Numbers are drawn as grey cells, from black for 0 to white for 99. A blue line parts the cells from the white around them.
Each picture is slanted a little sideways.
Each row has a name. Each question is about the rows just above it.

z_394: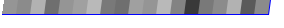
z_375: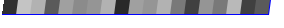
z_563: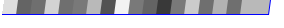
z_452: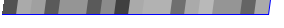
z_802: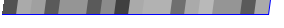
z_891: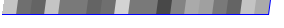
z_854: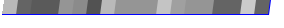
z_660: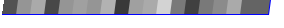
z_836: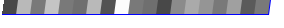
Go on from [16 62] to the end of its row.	[58 69 47 25 58 47 72 25 35]
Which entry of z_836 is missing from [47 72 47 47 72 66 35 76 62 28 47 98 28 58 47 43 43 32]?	[54]
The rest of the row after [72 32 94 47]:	[39 22 47 79 43 69 43 72 72]
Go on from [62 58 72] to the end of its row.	[51 22 47 54 69 35 54]
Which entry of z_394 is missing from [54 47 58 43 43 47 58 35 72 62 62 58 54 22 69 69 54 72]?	[51]
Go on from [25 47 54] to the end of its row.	[66 39 39]
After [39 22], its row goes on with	[47 79 43 69 43 72 72]

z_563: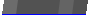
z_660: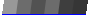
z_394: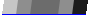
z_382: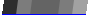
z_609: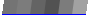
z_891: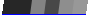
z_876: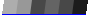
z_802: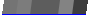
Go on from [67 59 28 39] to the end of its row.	[28 11]
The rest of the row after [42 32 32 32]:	[39 32]
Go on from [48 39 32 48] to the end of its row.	[63]
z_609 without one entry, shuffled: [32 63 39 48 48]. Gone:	[45]
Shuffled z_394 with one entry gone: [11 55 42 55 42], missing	[77]
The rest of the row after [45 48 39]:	[32 48 63]

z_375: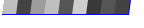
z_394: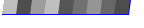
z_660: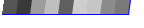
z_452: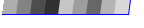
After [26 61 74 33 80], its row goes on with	[22 33 26]
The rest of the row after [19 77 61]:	[40 70 84]
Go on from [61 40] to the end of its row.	[70 84]
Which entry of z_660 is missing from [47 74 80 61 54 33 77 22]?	[37]
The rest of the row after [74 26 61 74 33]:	[80 22 33 26]

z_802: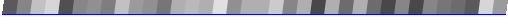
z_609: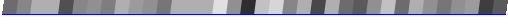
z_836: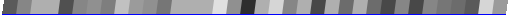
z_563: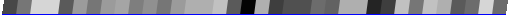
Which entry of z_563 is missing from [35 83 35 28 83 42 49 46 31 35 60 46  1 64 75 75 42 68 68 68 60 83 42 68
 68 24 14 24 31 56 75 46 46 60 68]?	[38]
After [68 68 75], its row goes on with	[35  1 68 24 31 31 42 38 68 68 14 24 75 46 75 68 35 42 83 42]
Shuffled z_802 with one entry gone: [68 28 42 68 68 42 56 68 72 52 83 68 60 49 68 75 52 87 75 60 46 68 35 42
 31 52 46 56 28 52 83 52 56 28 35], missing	[79]
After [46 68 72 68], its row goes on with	[87 56 68 68 79 52 68 28 68 42 68 42 28 52 28 52 46 42 35 83 60]
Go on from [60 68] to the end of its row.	[68 75 35  1 68 24 31 31 42 38 68 68 14 24 75 46 75 68 35 42 83 42]
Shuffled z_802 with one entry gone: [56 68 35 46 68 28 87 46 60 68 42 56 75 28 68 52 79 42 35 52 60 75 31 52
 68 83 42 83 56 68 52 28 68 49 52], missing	[72]
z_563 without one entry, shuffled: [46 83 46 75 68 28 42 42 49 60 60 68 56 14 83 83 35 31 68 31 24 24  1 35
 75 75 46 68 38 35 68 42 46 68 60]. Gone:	[64]

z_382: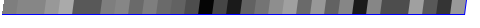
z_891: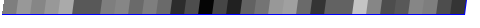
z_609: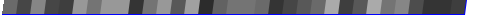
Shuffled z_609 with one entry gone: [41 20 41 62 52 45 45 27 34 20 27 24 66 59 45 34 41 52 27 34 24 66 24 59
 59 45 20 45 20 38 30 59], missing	[17]
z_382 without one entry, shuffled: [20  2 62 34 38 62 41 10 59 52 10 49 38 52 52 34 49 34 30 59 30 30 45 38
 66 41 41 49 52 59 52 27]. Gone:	[55]
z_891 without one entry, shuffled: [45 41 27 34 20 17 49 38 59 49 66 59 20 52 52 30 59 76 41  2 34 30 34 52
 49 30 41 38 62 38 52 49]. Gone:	[13]
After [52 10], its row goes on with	[52 30 30 62 34 20 59]
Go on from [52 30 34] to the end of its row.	[52 49 30 20]

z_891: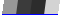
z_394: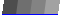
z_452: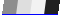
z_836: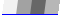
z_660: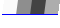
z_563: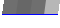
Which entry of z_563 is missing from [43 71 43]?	[40]
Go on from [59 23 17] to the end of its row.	[82]
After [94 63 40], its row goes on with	[71]
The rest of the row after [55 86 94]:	[13]

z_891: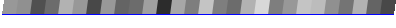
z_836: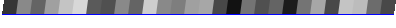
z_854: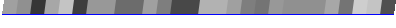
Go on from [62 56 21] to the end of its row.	[65 76 24 59 59 42 42 62 49 28 28 69 69 62 49 45 59 56 56 56 65 45 80 76
 31]
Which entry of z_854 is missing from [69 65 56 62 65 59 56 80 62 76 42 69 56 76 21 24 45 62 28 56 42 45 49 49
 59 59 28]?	[31]
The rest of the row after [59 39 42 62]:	[17 65 49 76 49 42 69 84 49 59 76 73 56 45 69 39 28]
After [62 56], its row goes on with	[21 65 76 24 59 59 42 42 62 49 28 28 69 69 62 49 45 59 56 56 56 65 45 80
 76 31]
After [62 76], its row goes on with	[84 35 31 53 39 80 53 49 62 65 28  7 45 31 39 11 45 65 28 76 73 42 28]
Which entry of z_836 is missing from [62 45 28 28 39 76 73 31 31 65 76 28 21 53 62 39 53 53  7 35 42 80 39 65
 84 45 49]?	[11]
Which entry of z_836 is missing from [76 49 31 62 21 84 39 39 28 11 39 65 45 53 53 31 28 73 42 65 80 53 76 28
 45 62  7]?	[35]

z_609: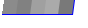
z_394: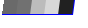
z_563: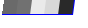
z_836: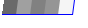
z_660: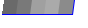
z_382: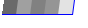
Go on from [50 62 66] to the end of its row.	[47]
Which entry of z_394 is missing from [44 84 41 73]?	[13]

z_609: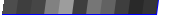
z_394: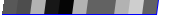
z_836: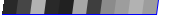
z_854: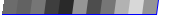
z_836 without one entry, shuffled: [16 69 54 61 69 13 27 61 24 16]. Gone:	[65]
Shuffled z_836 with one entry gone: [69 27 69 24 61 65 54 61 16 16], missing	[13]
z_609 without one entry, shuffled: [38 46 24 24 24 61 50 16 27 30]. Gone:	[20]
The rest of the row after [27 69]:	[16 13 65 24 54 61 69 61]
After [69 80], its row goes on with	[38]
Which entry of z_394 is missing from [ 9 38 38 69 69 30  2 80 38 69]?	[34]

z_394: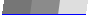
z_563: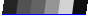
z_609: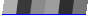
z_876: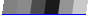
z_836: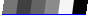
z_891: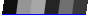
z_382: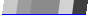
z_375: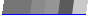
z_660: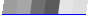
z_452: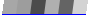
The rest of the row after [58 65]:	[14 43 22]
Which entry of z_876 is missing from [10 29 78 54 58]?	[50]
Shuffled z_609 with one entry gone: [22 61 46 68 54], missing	[18]
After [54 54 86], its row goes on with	[86]
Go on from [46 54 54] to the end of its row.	[86 86]

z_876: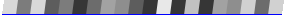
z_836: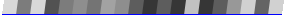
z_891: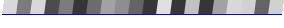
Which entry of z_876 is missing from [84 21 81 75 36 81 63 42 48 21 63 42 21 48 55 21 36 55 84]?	[90]
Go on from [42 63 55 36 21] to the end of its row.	[90 21 75 21 63 55 81 42 81]
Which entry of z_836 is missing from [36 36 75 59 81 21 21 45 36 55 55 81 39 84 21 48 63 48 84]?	[32]
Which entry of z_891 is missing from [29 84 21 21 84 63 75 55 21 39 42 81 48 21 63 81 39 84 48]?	[87]
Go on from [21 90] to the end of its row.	[21 75 21 63 55 81 42 81]
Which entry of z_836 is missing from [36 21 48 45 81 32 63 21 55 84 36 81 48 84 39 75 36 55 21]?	[59]

